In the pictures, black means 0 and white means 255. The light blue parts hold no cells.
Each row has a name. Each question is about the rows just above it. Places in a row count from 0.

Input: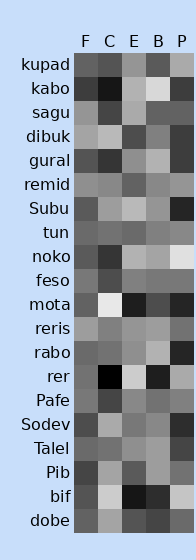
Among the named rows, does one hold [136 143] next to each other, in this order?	no
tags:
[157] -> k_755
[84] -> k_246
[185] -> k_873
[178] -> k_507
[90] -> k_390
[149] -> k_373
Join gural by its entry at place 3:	k_507
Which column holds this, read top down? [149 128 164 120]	B
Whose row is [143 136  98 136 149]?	remid
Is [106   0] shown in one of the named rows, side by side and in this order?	no
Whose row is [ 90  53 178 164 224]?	noko

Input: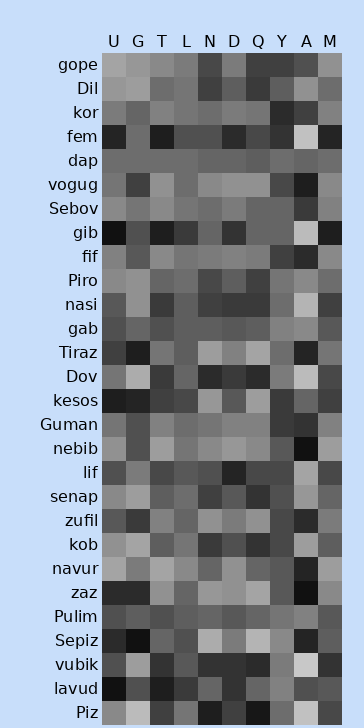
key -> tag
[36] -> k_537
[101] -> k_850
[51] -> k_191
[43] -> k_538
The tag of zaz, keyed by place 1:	k_538
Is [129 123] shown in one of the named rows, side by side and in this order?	yes
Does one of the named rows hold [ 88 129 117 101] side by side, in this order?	no
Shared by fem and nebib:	[80]

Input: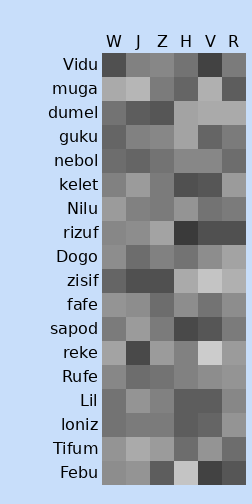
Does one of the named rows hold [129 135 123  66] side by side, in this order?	no
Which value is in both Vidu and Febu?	[66]
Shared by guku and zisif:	[101]

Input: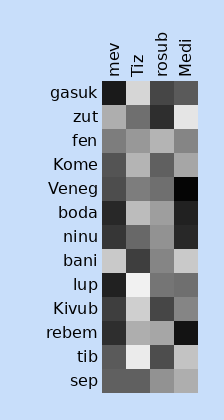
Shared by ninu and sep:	[146]
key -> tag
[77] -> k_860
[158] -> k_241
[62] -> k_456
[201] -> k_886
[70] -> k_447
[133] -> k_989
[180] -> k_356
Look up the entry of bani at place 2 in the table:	k_989
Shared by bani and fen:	[133]
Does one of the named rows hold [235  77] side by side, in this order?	yes
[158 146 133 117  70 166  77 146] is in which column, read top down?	rosub
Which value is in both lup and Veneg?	[111]
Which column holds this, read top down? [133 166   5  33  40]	Medi

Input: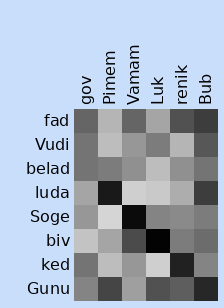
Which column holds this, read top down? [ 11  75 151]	Vamam
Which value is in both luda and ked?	[207]
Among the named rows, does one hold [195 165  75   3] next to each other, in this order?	yes
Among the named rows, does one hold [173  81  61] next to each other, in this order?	no
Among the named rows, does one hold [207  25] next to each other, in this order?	no

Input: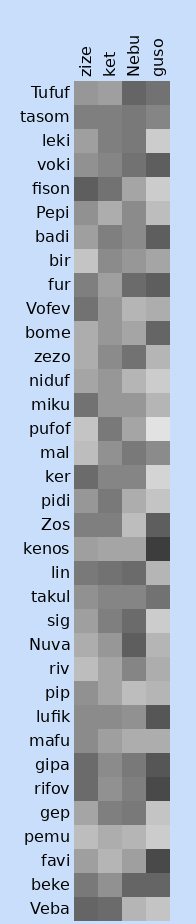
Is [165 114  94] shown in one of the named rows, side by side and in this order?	no
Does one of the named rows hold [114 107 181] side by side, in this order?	yes
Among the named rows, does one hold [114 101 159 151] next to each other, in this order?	no

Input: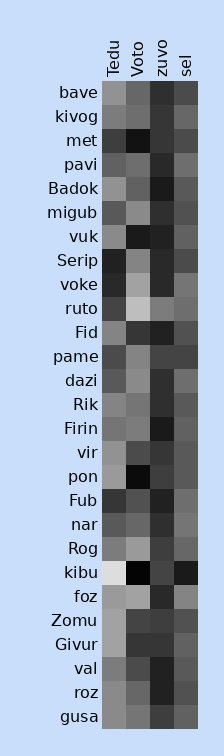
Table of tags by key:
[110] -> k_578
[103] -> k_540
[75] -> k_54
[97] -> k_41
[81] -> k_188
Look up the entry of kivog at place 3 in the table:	k_540
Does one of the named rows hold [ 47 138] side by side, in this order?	no
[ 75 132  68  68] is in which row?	pame

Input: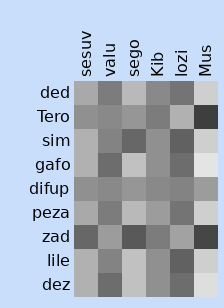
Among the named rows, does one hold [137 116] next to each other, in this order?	yes
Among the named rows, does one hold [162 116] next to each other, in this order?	no
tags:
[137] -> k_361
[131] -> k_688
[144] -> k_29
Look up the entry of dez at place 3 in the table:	k_29
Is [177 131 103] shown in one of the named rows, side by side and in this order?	yes
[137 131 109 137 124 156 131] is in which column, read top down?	valu

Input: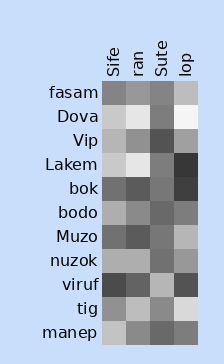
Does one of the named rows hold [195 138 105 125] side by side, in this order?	yes
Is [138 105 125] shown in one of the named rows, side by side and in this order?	yes
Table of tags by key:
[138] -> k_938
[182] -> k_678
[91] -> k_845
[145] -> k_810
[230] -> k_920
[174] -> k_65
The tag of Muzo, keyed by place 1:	k_845

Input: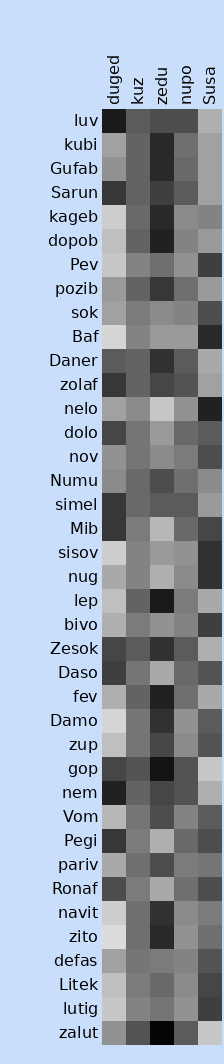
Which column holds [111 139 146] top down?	nupo
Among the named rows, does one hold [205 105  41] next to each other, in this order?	yes
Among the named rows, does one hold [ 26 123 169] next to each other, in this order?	yes
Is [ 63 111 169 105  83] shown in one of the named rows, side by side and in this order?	no
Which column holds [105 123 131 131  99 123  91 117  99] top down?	kuz
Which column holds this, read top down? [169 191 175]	duged
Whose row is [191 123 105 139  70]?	Litek

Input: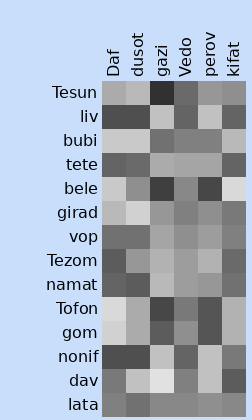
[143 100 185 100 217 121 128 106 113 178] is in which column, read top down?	kifat
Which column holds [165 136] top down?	Vedo
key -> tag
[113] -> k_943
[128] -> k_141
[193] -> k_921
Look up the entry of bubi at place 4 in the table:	k_141

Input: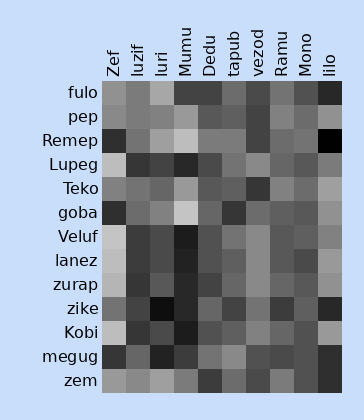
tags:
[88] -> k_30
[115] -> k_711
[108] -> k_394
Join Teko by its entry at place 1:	k_711
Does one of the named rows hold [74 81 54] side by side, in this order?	no
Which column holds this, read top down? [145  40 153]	lilo
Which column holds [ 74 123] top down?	Ramu
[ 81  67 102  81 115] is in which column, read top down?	Dedu
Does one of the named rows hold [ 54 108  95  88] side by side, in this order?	yes
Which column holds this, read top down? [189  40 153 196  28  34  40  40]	Mumu

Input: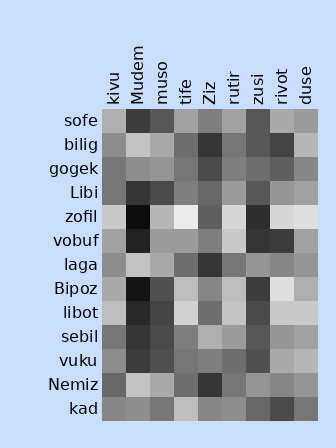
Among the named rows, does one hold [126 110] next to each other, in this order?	yes
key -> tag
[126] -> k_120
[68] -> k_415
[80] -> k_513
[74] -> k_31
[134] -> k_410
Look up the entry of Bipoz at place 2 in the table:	k_513
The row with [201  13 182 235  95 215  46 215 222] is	zofil
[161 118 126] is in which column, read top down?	rutir
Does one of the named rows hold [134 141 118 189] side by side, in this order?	yes

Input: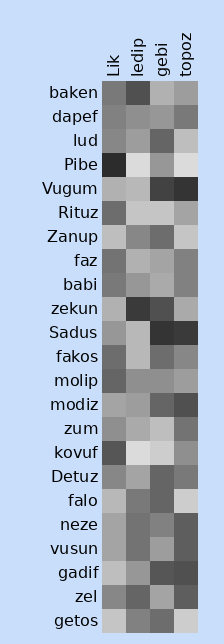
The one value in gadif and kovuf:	[86]
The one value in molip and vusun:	[157]

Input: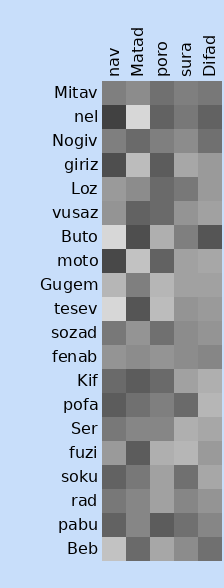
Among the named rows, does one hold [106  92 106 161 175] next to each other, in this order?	yes
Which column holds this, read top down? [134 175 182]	Difad

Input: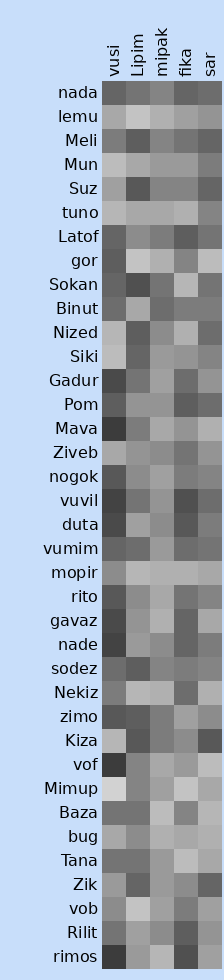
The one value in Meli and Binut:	[124]
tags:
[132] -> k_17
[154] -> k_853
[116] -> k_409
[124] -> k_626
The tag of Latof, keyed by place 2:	k_626
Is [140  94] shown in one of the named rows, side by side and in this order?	yes

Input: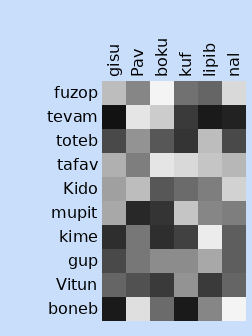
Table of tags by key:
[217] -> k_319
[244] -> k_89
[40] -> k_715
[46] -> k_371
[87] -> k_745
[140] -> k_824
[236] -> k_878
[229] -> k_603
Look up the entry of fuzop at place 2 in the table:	k_89
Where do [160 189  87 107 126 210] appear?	Kido
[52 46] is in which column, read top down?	boku

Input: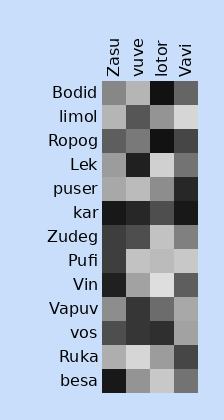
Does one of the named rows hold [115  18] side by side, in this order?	no
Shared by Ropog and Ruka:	[70]
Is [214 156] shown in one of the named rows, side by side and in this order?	yes

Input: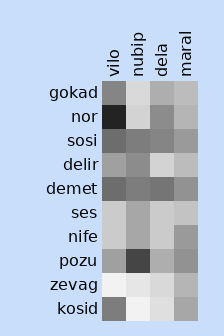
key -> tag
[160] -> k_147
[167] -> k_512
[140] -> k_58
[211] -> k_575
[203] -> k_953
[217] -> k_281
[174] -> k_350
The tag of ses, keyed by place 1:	k_512
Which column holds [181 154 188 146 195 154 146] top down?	maral
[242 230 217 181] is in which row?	zevag
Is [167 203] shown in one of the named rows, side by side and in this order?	yes
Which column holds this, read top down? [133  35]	vilo

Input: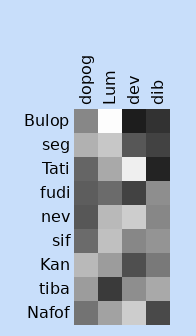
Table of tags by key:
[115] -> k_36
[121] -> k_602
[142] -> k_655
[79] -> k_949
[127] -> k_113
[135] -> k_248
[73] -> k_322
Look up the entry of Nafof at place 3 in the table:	k_322
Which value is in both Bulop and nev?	[135]
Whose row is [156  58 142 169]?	tiba

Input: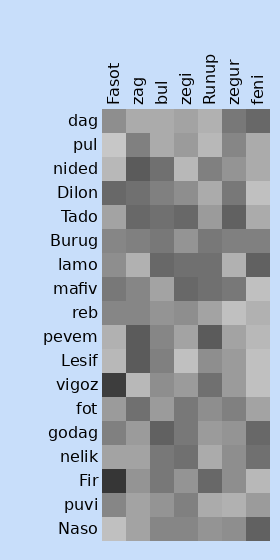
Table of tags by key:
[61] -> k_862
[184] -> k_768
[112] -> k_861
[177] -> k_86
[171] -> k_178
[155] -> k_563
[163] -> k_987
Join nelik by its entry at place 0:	k_987
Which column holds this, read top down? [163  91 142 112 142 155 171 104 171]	Runup
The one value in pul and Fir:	[184]

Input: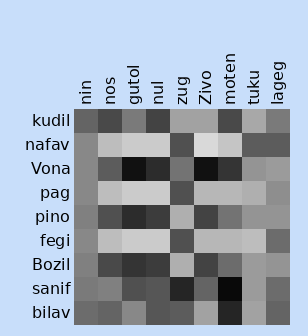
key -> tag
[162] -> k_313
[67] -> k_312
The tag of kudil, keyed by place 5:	k_313
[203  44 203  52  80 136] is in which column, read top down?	gutol
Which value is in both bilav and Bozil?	[108]
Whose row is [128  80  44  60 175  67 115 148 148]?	pino
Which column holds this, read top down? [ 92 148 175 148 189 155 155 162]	tuku
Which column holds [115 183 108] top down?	moten
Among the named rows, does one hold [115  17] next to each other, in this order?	yes

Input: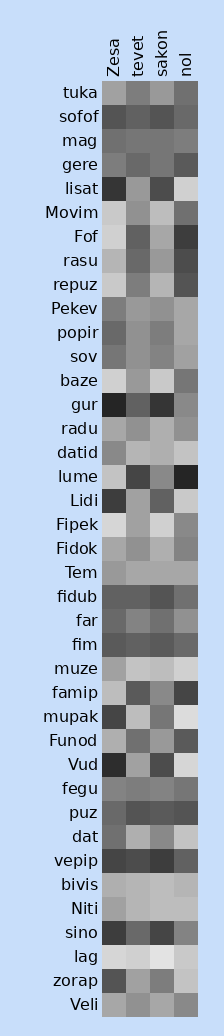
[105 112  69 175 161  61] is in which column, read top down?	Zesa
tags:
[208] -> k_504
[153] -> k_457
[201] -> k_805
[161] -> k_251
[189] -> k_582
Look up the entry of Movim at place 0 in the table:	k_805

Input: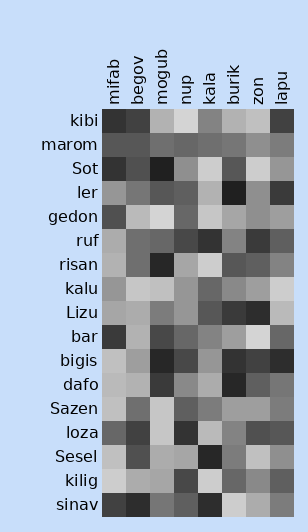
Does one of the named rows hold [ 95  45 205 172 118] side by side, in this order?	no
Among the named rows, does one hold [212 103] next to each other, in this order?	yes
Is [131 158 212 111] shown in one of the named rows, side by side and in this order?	no
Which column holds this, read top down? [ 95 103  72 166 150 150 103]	nup

